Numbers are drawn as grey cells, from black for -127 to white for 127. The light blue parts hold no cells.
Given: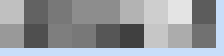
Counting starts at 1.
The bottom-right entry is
-14
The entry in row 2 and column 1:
25
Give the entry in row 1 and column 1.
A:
64
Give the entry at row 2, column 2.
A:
-48
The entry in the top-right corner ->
-35

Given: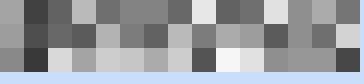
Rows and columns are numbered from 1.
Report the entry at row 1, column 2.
-62
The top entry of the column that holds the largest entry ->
-29
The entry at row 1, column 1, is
36
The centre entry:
58
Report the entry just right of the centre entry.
-3
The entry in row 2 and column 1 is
29
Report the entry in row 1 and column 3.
-29
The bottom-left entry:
9
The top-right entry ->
-10
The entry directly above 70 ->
-3
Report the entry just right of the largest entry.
97
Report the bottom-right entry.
-56
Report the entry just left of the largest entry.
-43

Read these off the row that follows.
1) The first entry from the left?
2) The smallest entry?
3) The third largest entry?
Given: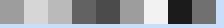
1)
29
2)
-100
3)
58

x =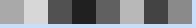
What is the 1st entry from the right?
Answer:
10
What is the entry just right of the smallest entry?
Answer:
-31
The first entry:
41

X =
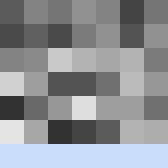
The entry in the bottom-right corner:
45
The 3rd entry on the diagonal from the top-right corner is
38
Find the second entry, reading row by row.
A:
3
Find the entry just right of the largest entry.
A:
38
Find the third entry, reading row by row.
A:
-10
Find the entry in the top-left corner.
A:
-36
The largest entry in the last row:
101
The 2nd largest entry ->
94
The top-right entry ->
-10
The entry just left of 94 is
24
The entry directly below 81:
-78
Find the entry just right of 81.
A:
30
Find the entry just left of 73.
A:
10

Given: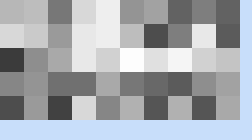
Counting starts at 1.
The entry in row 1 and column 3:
-8
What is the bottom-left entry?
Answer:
-50
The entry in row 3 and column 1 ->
-68
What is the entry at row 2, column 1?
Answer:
88
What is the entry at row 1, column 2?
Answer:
61
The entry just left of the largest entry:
81
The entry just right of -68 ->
14
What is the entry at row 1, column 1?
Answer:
55
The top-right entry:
-29
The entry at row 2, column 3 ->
26
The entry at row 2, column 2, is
74
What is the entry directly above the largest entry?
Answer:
61
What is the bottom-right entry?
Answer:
41

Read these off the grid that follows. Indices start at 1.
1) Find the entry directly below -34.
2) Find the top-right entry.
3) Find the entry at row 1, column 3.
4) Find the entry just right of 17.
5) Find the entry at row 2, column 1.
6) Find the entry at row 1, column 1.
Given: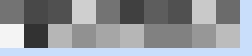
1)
1
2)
-20
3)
-47
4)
38
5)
116
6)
-12

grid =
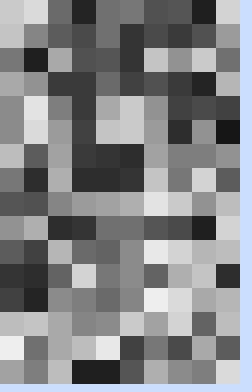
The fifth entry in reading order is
-15
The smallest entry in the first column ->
-75
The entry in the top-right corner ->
83
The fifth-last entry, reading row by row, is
-41
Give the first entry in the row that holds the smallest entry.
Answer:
11
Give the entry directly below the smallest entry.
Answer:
19
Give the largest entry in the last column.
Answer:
90
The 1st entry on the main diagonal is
75
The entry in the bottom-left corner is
33
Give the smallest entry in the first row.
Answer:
-97
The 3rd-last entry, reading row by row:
11
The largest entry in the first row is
90
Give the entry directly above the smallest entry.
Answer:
-62
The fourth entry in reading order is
-91

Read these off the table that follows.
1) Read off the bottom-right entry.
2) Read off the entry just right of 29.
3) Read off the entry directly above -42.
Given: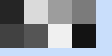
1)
-108
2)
-4
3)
90

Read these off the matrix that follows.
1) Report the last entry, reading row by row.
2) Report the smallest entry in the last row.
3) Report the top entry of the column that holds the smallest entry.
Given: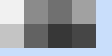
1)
-57
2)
-72
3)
-15

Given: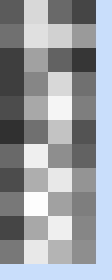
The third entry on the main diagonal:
-29
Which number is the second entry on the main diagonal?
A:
96
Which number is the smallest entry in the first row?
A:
-58
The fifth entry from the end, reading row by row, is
6
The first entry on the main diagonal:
-36
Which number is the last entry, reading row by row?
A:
14
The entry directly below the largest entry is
40
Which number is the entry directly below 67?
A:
14
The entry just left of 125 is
-7
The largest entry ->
125
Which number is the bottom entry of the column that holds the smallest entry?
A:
-7
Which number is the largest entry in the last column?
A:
26

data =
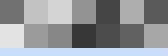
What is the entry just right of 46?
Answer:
-37
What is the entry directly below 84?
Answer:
7
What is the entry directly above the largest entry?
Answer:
-14

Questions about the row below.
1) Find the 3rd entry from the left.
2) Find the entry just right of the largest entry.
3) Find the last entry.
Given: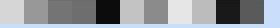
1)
-11
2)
60
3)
-37

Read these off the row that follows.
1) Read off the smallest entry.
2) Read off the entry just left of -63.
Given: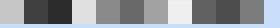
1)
-83
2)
70

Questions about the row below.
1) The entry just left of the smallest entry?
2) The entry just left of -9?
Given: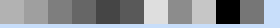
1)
70
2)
-127

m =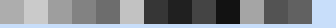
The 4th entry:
2
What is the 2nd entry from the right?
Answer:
-44
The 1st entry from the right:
-30
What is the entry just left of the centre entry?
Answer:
66
